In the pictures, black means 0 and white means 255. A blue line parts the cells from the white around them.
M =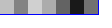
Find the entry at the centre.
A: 172
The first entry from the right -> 113

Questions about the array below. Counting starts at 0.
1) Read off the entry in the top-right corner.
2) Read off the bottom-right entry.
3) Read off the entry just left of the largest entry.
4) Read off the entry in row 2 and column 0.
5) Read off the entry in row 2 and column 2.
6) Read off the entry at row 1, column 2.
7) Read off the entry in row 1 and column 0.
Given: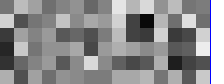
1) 124
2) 201
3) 96
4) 58
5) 131
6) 117
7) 209

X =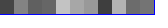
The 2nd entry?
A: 131
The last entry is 116
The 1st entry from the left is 69

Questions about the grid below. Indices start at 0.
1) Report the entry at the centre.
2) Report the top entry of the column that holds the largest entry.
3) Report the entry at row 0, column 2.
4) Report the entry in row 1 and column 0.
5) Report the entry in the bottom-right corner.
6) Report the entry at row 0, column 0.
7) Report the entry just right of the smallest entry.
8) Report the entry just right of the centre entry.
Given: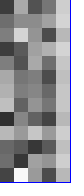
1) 134
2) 169
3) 82
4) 110
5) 184
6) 61
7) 134
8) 104

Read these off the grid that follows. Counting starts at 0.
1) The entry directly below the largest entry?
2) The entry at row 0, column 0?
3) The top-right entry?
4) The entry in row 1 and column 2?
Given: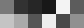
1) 72
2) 121
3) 92
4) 85

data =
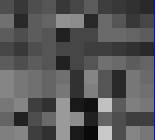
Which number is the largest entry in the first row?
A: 92
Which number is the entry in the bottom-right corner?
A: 119
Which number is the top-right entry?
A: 41
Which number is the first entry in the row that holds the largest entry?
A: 127
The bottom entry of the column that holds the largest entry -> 200
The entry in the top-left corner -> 78
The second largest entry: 193
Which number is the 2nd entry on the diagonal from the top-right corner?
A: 56
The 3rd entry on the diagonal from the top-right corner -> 106
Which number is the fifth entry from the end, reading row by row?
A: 9
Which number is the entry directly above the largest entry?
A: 100
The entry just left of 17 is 25
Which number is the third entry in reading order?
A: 78
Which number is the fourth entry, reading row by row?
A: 85
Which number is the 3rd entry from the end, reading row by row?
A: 78
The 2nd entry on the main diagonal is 41
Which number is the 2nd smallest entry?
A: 17
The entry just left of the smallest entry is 25

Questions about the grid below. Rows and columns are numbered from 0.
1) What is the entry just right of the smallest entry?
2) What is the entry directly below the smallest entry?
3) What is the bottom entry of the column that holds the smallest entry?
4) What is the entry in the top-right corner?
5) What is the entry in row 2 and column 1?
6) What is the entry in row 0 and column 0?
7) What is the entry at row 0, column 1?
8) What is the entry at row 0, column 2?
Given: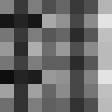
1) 36
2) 160
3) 110
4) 180
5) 57
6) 132
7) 57
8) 125

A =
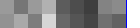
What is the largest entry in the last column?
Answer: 139
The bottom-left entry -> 146
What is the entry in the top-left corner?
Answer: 154
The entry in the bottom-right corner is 98
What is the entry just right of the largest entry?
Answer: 104

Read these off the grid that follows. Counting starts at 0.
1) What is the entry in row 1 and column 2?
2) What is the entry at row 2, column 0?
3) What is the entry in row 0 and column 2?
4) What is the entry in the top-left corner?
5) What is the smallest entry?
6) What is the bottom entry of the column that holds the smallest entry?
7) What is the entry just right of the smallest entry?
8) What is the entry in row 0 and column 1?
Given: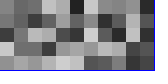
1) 61
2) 61
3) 111
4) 132
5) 34
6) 193
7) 200
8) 104

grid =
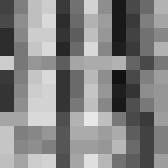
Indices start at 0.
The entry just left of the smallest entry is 142
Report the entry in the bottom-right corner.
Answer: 157
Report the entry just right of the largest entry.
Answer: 191
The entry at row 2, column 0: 45
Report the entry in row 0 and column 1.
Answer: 127
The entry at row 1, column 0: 73
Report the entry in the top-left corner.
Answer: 66
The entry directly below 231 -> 171
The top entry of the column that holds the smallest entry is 25
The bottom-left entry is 191
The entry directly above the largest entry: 191
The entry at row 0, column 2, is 191
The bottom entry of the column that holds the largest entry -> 223
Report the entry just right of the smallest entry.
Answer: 73
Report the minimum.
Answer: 18
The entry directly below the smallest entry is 31
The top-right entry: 178
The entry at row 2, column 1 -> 135
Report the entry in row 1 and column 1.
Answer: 142
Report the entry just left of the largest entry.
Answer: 178

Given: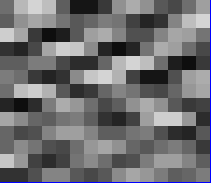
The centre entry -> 102
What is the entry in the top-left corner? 110
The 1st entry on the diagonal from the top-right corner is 159
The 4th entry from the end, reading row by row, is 124
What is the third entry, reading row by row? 212
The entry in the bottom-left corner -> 50
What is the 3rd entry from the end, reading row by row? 94
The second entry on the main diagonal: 145
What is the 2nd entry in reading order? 184
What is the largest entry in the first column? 206
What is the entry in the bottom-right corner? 124
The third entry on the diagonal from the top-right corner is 166
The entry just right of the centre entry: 132
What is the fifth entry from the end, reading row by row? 151
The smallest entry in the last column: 44
